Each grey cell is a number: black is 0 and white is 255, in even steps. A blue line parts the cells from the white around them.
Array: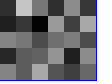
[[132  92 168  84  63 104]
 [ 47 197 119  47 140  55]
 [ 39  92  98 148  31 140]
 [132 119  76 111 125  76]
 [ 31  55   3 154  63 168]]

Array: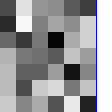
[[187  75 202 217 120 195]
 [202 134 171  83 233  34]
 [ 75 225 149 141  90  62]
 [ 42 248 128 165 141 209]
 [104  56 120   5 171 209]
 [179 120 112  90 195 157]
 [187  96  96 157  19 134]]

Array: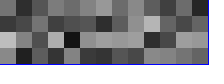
[[ 58  72 116  64  79  85  46  93 144 181 100  72 100]
 [137  32  93  52 131  58  52  85  72 137 131 116 100]
 [116  46  85 124 108 131 152 108 137  93  64 108  38]
 [189 131  79 173  19 144 158 152 158  46  72 158 152]]

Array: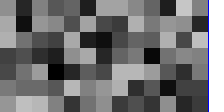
[[150 191 183 129  52 114 143  59  79  52 143  38  59]
 [ 72 114 156   0  38  93  72 183 183 156  87  46 121]
 [169  15 150 136  79 163  72  59 176 121 150 143  38]
 [143  38 129  87 100  30 163 163 136 100  30 198 129]
 [121 106 106  87 183 129 150 176  46  87  15  65  65]
 [176 114  79  65 169  30  15  72 100  93 176  72 191]
 [ 65  79  46  30 143 169  38 100 121   8 114 136 129]]

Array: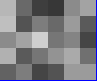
[[139 163 207 118 132  69]
 [191  83 125 105 155  90]
 [177  90 118 147 170 112]
 [ 98 125  69  83 155 155]
 [183 105  62  55 139 163]]

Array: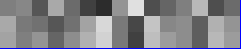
[[163 127 148 101 141 177 210 121  64 190 156 141  94 184 156]
 [169 121 113  86 113 163 216 121  71 196 135 141  94 177 148]
 [127 135  86 169 107  64  44 148 224  78 101 127 184  78 107]]
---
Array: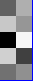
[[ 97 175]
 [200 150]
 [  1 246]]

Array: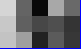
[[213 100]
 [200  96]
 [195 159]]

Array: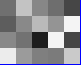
[[112 195]
 [ 93 137]
 [136 114]]

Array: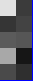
[[225  59]
 [ 53  67]
 [ 91  86]]

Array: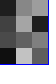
[[ 30 135]
 [ 65 165]
 [ 74  97]]

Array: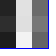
[[ 35 225]
 [ 46 223]
 [ 29 243]]

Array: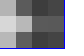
[[180  91]
 [215 184]
 [184  94]]

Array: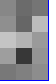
[[135 107]
 [143 102]
 [196 179]]

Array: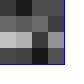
[[ 57  27]
 [103  91]
 [193 177]]
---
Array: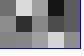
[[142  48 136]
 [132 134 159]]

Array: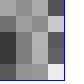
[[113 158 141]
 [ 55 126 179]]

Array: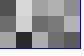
[[109 208 109]
 [163  42 173]]

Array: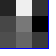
[[ 71 120   1]
 [ 78 102  57]]

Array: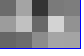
[[156 193 104]
 [102 108 140]]

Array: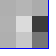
[[177 219  59]
 [175 199 118]]

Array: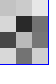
[[215  41 114]
 [ 71 186 118]]
